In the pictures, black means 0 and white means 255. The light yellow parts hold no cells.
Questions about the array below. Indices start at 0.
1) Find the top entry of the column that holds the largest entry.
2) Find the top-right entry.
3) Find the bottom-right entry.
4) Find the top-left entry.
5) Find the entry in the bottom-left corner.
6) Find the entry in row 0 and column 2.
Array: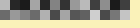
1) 63
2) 63
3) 196
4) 186
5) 107
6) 27

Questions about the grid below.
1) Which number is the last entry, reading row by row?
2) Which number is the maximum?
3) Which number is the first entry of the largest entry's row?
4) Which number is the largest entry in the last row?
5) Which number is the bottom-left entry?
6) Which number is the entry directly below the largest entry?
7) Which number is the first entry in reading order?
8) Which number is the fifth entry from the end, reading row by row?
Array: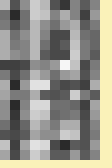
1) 131
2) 246
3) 64
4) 204
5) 164
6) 153
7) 184
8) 91

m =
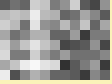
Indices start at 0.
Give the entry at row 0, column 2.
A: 101
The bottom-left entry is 236
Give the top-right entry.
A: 146
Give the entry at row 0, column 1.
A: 113
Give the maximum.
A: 248
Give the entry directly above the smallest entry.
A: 156
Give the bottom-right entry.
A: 101
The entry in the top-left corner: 90
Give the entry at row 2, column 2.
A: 113
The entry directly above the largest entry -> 207
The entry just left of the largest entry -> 236
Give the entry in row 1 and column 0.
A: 186
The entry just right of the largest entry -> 227
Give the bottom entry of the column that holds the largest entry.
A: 177
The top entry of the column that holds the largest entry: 207
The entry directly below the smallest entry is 101
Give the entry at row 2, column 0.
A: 207
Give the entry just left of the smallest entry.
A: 217
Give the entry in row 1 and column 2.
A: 186

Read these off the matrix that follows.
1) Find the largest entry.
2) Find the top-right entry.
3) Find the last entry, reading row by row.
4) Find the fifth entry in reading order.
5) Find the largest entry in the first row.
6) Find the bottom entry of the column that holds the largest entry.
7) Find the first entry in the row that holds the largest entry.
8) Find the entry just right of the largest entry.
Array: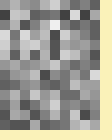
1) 239
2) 96
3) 168
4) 179
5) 207
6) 108
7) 128
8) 128

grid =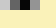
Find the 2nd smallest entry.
100
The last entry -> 148
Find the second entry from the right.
6

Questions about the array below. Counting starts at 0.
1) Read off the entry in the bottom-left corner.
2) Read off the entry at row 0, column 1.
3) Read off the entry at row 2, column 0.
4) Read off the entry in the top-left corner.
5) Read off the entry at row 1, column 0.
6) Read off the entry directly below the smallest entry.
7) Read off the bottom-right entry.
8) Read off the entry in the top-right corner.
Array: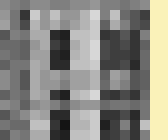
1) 86
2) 127
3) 160
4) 139
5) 150
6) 32
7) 127
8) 139
